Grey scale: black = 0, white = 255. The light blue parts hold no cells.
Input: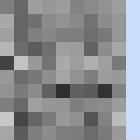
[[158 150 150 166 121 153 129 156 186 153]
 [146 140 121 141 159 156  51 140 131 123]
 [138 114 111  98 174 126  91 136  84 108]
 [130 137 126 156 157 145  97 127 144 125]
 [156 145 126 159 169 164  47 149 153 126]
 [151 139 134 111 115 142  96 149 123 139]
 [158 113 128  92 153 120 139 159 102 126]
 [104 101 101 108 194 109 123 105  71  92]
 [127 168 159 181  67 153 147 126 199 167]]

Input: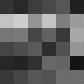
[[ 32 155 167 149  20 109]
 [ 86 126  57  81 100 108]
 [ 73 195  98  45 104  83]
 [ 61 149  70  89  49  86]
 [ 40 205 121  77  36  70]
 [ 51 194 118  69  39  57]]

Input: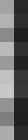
[[ 40  47  32  50  36  54  57  34  32  42]
 [163 178 138 186 154 193 199 147 127 171]]

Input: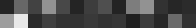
[[ 43  49]
 [ 38 106]
 [ 50  39]
 [146  60]
 [125  31]
 [ 35  54]
 [ 79  50]
 [ 61  57]
 [ 36  50]
 [ 72  50]
 [146  63]
 [ 66  42]
 [103 232]
 [ 36 157]]

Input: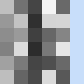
[[105 213 133 230 105  88]
 [244 212 103 121  79 218]
 [ 69  48  64  44  69  73]
 [114 195 154 219 122 101]
 [191 152 141 129 161 190]]

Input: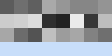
[[148 189 111]
 [134  55 130]
 [134 235 167]
 [150  34 156]
 [169  47 191]
 [ 95 220  83]
 [111 208 108]
 [ 92 204 167]]

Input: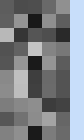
[[144  94  41 120  92  83  83  66 102 106]
 [105 143  78 132 149 106 107  60 164 124]
 [ 78  24  85 196  26  62  64 142 140  26]
 [ 76 148  53  98 150 191 189 136 114 143]
 [ 93  95 184  82  85 137 140 125  86 129]]

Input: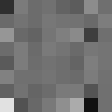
[[111 125 111 116 116 113 112 112]
 [140 106  62 119 126 124  84  17]
 [ 92 114 138 106 100 107 122 171]
 [ 99 115 127 116 110 110 122 143]
 [113 119 117 122 114 116 108 121]
 [108 108  99 107 109 112 101 104]
 [123 115 105 124 124 112 114  82]
 [ 47 106 150 108  90 129  97 225]]
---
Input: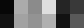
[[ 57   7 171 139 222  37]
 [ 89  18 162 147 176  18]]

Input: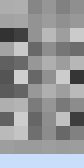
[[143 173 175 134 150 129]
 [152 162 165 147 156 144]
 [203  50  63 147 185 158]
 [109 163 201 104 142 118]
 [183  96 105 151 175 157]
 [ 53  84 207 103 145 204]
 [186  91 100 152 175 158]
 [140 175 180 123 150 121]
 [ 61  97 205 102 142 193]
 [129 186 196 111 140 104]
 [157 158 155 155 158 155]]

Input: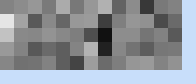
[[130 131 140 151 122 171 120 151 177  99 140  56 121]
 [106 229 163  89 137 102 152 155  62 127 150 145  75]
 [ 89 194 137 135 147 136 126  79  17 141 141 117 130]
 [121 153 131  88 106  94 132 179  33 135 115  93 119]
 [146 134 113 115 130  94  68 157 107 126 150 154 131]]

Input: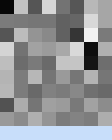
[[166   7 194  85 214 115  86 184]
 [166 123 121 118 118  97 102 216]
 [122  85 188 148 137  97  53 242]
 [176 212 115 162 155 168 217  14]
 [110 190 108 122 106 196 197  21]
 [118 180 124 183 117 154 118 179]
 [105 183 124 105 129 123 136 112]
 [140  82 172 117 160 155 121 162]
 [173 153 139 175 148 123 131 125]]

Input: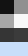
[[144  18]
 [248 167]
 [ 59  53]]

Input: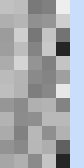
[[238 193 189 121 128]
 [206 175 181 144 149]
 [115 156 207 119 196]
 [ 37 158 189 132 200]
 [196 172 212 148 128]
 [159 187 180 138 132]
 [231 190 179 126 136]
 [131 150 139 176 179]
 [185 179 140 143 185]
 [178 171 129 184 143]
 [ 96 147 137 183 174]
 [ 37 166 176 139 196]]

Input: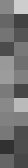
[[205 136]
 [ 66 102]
 [ 84 116]
 [120  75]
 [111 153]
 [128 156]
 [ 70 122]
 [186 137]
 [127 129]
 [ 76 120]
 [ 77  49]
 [ 71 101]]

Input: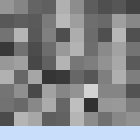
[[ 67 150 133 100  96 176 141  93  79  86]
 [135  88  94  90 123 184 158 110 105 159]
 [ 80 115 181  88 128  78 173 108  79 183]
 [116  56 113  76 109 153 179 110 138 162]
 [ 90 152 160  71  97 180 119 126 146 168]
 [126 177 103 166  53  57 103  86 127 175]
 [ 82 116 143  73 162 134 147 211 133 133]
 [124 114 105 136 171 102 191  48 151 153]
 [145  75 180 167  94  98 181 139 112 136]]
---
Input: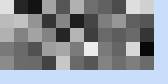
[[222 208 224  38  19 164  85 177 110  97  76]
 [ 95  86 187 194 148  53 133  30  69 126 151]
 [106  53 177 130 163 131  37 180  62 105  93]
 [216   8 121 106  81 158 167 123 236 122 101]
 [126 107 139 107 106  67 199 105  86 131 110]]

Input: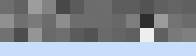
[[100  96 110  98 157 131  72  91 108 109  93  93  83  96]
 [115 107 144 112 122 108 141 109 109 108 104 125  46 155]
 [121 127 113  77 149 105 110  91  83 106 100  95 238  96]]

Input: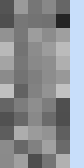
[[136 102  84 154 118]
 [113  36  79 119 115]
 [140 159 146 120 157]
 [156 187 185 115 140]
 [142 175 164 119 137]
 [141 152 139 115 127]
 [147 193 192  98 130]
 [125  79 101 125 142]
 [107  78  81 104 137]
 [147  95  93 173 155]
 [161 106 139 104 129]
 [117 177 138 160  77]]

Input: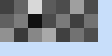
[[159  75  65 101 216  91  76]
 [ 63 114  96 124  16  75 122]
 [114  77 145  58 135 169  64]]

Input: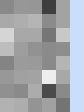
[[ 62 163 137 151 150]
 [139 163 169 174 181]
 [118 200 213 168 168]
 [139 142 189 158 146]
 [138 181 132 155 154]
 [237 168 152 161 163]
 [ 75 138 144 138 172]
 [161 116 178 173 148]]

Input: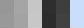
[[ 46  62 151 165 198]
 [ 44  65 153 163 199]]
